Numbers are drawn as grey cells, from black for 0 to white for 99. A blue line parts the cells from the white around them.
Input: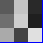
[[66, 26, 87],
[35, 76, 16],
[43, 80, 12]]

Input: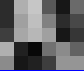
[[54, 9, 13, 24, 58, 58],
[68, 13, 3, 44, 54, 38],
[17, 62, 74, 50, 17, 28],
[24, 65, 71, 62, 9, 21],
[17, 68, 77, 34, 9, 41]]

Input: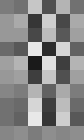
[[41, 34, 90, 17, 83, 38],
[44, 38, 90, 21, 80, 34],
[44, 41, 83, 24, 73, 41],
[48, 44, 77, 31, 70, 44],
[52, 48, 70, 38, 66, 48],
[52, 55, 48, 55, 52, 55],
[59, 59, 28, 73, 34, 62],
[59, 62, 24, 77, 31, 62],
[59, 66, 21, 80, 28, 66],
[62, 70, 10, 87, 24, 70]]

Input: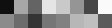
[[54, 42, 20, 46, 50, 71, 74, 35],
[6, 65, 39, 89, 78, 58, 27, 97]]

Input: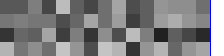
[[34, 34, 49, 27, 73, 37, 27, 43, 64, 30, 37, 58, 55, 55, 43],
[20, 40, 37, 64, 24, 49, 20, 55, 30, 73, 49, 13, 37, 27, 16],
[70, 46, 55, 43, 76, 58, 30, 76, 70, 20, 58, 70, 40, 58, 64],
[46, 49, 46, 46, 30, 40, 64, 43, 61, 24, 37, 61, 67, 58, 52]]

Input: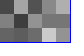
[[50, 24, 57, 46, 46],
[39, 36, 42, 79, 57],
[28, 64, 32, 53, 68]]

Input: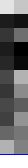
[[11, 0],
[15, 4],
[11, 7],
[28, 36],
[21, 43],
[40, 46],
[69, 50],
[21, 54],
[25, 57],
[28, 69],
[88, 77]]
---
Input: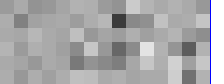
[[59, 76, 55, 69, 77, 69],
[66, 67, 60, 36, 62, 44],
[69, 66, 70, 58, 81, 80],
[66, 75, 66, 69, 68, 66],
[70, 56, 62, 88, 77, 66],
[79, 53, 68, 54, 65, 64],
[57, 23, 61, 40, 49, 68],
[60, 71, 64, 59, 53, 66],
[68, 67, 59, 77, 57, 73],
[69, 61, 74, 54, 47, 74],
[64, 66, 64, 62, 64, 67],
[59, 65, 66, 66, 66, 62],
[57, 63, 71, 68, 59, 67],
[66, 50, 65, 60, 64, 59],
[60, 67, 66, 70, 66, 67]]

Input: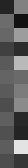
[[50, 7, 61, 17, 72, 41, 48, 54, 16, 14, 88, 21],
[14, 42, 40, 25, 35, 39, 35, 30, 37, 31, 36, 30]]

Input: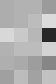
[[60, 85, 15, 82, 52, 75],
[69, 73, 71, 73, 61, 63],
[69, 69, 78, 73, 66, 73],
[67, 67, 84, 69, 68, 62]]

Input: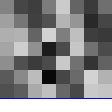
[[43, 27, 22, 29, 38, 69, 76],
[23, 16, 24, 44, 20, 82, 78],
[39, 58, 74, 77, 44, 41, 28],
[79, 70, 49, 29, 78, 27, 40],
[48, 32, 82, 11, 29, 3, 74],
[24, 25, 39, 56, 23, 73, 66],
[27, 46, 69, 80, 31, 53, 36],
[51, 62, 68, 64, 55, 35, 31]]

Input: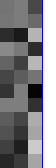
[[28, 41, 70, 17, 71, 45, 2, 19, 67, 64, 79, 64],
[48, 48, 10, 47, 25, 36, 49, 49, 27, 20, 12, 23],
[45, 46, 17, 53, 39, 27, 20, 49, 36, 32, 25, 15]]

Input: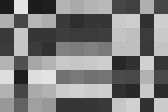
[[27, 80, 78, 76, 21, 28, 17, 79],
[68, 19, 23, 22, 81, 69, 78, 19],
[25, 80, 74, 74, 19, 28, 16, 81],
[27, 78, 76, 74, 15, 29, 19, 77],
[72, 21, 24, 47, 80, 45, 80, 22],
[70, 21, 23, 50, 78, 44, 79, 21],
[66, 18, 23, 48, 77, 47, 81, 21],
[70, 22, 24, 50, 78, 44, 79, 21],
[12, 67, 21, 19, 70, 88, 69, 59],
[11, 71, 21, 23, 65, 86, 66, 62],
[88, 27, 77, 77, 31, 12, 27, 38],
[11, 68, 22, 23, 70, 86, 69, 59]]
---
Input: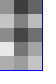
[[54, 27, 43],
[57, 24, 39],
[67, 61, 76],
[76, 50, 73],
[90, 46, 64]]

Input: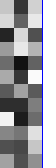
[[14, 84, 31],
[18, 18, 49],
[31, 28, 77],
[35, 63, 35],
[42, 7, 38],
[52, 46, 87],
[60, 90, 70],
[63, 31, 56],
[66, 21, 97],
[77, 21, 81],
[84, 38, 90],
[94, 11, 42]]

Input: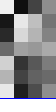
[[9, 90, 74, 45],
[16, 84, 70, 51],
[41, 62, 59, 66],
[70, 26, 38, 41],
[81, 20, 34, 48],
[90, 12, 30, 55],
[93, 6, 26, 55]]

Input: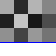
[[12, 76, 9, 30],
[56, 26, 59, 45],
[66, 16, 70, 52]]

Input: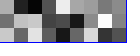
[[44, 75, 78, 26, 29, 9, 54, 98, 51],
[68, 13, 2, 32, 92, 65, 61, 47, 54],
[78, 40, 88, 36, 9, 40, 84, 20, 32]]

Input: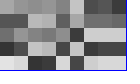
[[20, 30, 76, 72, 27, 76, 23, 27, 27],
[33, 33, 72, 69, 37, 65, 43, 43, 40],
[43, 58, 51, 47, 55, 23, 80, 80, 80],
[65, 58, 55, 58, 51, 76, 30, 33, 23],
[88, 84, 20, 23, 84, 27, 80, 84, 84]]

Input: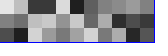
[[30, 12, 82, 60, 47, 63, 82, 47, 67, 15, 33],
[50, 43, 74, 78, 57, 78, 40, 67, 18, 30, 22],
[89, 74, 22, 22, 85, 12, 37, 50, 54, 60, 50]]

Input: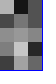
[[24, 63, 40],
[28, 46, 32],
[49, 77, 15],
[55, 59, 52],
[70, 8, 32]]
